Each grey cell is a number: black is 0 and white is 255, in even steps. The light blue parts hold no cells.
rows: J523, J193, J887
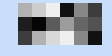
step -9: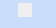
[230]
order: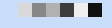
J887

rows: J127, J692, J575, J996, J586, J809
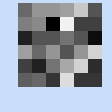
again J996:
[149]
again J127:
[149]
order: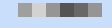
J996
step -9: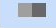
[150  95]
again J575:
[84]
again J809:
[53]

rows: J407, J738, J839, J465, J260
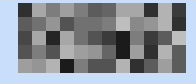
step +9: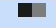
[ 36 134]
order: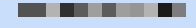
J260
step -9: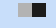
[170  18]
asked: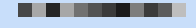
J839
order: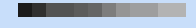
J465
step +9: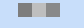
[134 199 146]

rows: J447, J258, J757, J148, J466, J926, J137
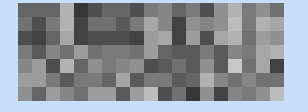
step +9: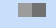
[165 122]
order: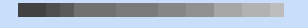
J258
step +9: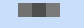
[122  87 131]
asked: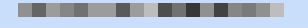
J137
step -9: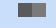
[ 81 113]
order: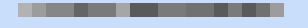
J148

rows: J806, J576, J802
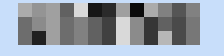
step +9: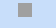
[169]
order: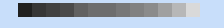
J802
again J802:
[109]

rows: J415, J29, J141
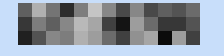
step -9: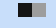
[ 11 148]
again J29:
[55]

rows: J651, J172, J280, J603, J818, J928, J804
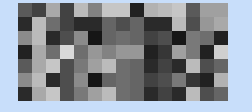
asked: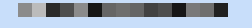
J280
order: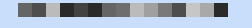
J804
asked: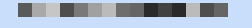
J818
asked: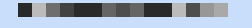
J172
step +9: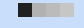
[ 42 187 196 207]
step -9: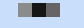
[130  13  92]
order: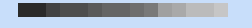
J818

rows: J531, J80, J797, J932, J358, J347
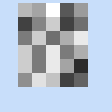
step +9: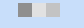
[152 234 204]
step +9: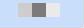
[214 132 243]
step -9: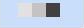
[216 186  56]
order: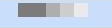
J932

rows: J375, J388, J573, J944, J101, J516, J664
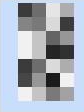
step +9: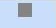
[141]
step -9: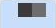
[ 50 100]

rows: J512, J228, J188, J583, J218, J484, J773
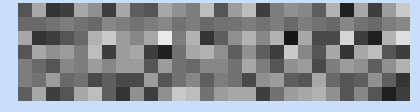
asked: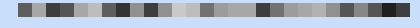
J773
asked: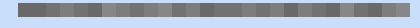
J228
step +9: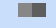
[144 103]
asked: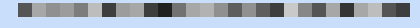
J583
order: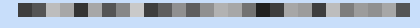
J583
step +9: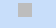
[198]
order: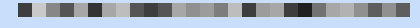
J583

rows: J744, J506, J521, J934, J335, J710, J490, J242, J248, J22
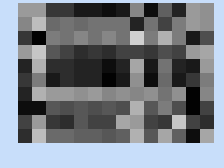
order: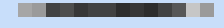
J934
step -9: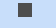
[69]

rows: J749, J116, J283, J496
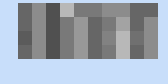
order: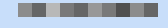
J496
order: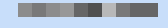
J496
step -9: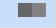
[ 93 121]

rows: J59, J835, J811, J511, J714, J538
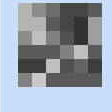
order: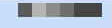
J59
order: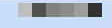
J811
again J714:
[60]
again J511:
[90]
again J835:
[180]
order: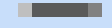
J511
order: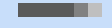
J511

